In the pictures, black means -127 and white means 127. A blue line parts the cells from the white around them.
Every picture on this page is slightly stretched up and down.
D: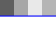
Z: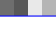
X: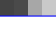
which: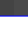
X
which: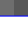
Z
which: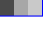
X
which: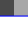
X

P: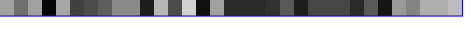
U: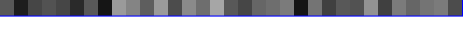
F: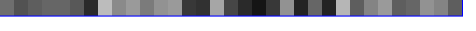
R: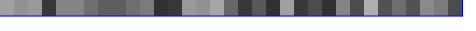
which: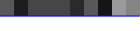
P
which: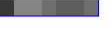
R
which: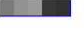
F
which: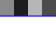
P
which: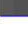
U
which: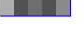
R

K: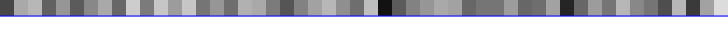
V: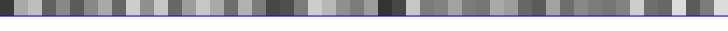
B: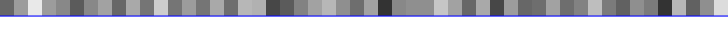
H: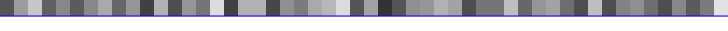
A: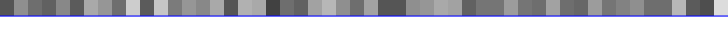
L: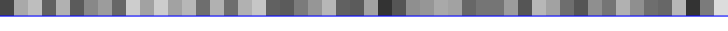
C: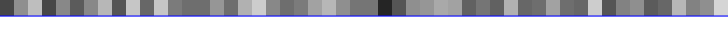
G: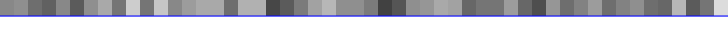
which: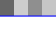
V
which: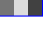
H
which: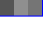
L
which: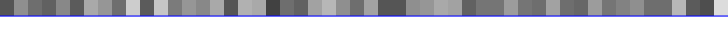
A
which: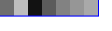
K

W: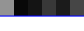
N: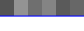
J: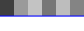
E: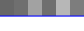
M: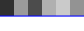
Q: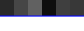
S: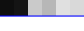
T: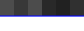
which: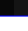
W
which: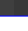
Q

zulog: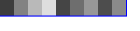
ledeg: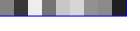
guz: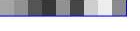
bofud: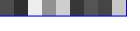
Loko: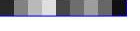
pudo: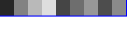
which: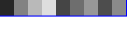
pudo
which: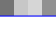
ledeg
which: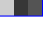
bofud
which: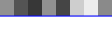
guz
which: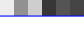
bofud

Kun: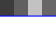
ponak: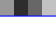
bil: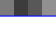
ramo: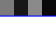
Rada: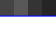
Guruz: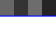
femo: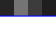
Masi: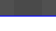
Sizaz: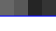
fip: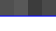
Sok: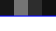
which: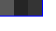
Sizaz
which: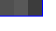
fip
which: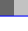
ponak

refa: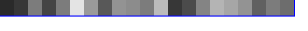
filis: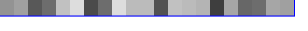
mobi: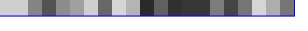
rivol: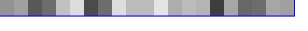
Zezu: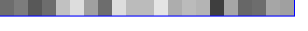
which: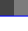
refa
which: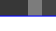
mobi
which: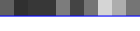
mobi
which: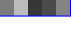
refa
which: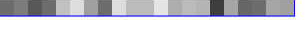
Zezu

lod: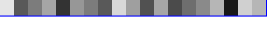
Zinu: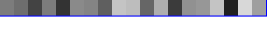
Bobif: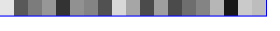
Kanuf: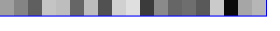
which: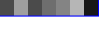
Bobif
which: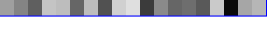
Kanuf
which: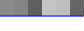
Zinu
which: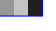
Zinu

